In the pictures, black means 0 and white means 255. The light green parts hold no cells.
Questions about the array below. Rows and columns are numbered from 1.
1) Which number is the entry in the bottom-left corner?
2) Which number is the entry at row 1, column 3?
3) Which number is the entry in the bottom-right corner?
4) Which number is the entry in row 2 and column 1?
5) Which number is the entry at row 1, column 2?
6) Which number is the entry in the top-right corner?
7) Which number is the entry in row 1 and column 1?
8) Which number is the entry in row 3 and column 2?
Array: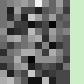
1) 172
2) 143
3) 71
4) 114
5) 130
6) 85
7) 114
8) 46

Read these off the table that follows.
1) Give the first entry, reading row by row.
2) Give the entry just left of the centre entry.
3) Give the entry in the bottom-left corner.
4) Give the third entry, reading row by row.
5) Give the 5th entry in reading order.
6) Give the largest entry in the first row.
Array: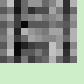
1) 134
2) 150
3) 76
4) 33
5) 150
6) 193

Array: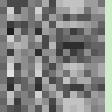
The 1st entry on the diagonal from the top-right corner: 115
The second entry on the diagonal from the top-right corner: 157
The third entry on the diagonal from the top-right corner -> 86
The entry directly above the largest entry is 208
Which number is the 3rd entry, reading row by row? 73
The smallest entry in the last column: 73
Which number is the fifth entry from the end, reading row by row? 182
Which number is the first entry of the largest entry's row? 115
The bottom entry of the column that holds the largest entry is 86
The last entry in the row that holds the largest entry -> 170
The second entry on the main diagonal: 208
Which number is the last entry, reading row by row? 142
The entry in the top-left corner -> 129
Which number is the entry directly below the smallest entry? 208
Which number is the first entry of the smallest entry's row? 142
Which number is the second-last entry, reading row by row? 129
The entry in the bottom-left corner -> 115
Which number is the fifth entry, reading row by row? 129
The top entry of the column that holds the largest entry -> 73
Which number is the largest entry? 224
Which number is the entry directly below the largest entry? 60
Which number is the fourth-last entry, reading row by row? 194
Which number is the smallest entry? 31

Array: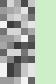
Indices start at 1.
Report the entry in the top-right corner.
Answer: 198
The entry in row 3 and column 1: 128
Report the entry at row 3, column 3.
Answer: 214
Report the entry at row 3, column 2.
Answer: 198
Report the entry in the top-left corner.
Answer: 100
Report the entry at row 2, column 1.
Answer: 155
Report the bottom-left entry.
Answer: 155
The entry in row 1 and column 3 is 167
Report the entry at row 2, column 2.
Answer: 167
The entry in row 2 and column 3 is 182

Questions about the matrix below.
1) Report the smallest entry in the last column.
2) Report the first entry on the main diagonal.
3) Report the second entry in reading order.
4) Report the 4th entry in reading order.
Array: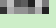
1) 33
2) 134
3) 190
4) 93

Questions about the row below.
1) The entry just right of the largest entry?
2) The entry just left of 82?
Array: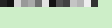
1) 51
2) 19
